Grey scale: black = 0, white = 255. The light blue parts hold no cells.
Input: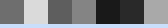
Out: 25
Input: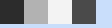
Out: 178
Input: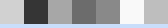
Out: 137
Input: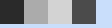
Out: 171
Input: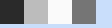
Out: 188
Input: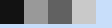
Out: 153
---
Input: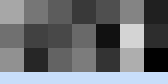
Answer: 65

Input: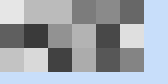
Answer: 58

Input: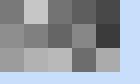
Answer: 128

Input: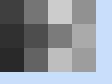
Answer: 77

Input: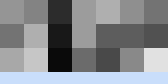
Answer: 175

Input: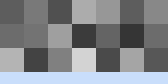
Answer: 115

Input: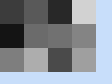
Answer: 107
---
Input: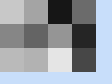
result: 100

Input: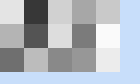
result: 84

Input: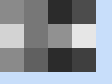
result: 119

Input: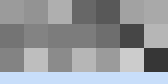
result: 131

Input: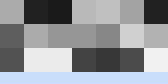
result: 171

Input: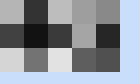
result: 18

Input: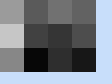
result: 65
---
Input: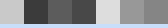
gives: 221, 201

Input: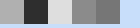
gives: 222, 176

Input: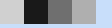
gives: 208, 175

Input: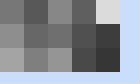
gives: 219, 164

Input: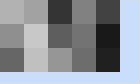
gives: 200, 192

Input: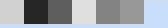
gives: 223, 209
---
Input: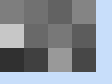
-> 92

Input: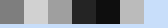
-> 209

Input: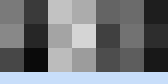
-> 188

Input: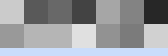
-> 181

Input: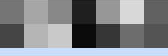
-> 201

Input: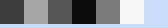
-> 166

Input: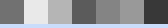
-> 181

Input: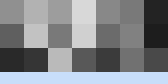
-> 186
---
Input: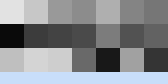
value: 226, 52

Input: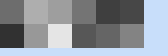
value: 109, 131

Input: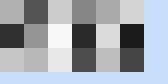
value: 177, 69

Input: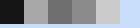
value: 21, 203

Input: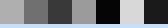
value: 175, 26

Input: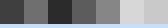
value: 63, 201

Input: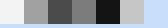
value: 243, 198

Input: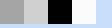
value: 165, 251

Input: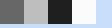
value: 103, 251
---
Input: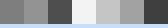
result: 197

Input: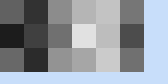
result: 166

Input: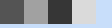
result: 161

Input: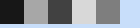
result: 65

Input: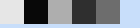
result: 174

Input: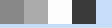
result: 170

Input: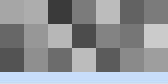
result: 91

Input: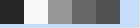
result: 151

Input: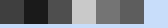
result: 200

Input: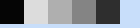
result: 175
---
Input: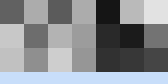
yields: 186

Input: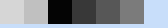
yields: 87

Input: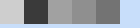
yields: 143

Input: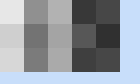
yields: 56

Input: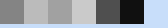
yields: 79

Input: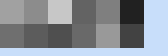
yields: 127
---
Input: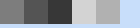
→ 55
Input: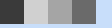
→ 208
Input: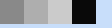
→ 174
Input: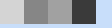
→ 134
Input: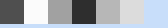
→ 46
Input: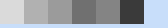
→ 112
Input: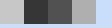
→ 54
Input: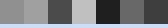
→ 31
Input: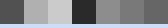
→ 141
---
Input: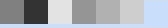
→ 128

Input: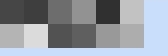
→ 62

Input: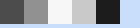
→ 76

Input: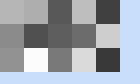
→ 64

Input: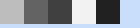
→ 64

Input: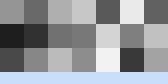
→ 49
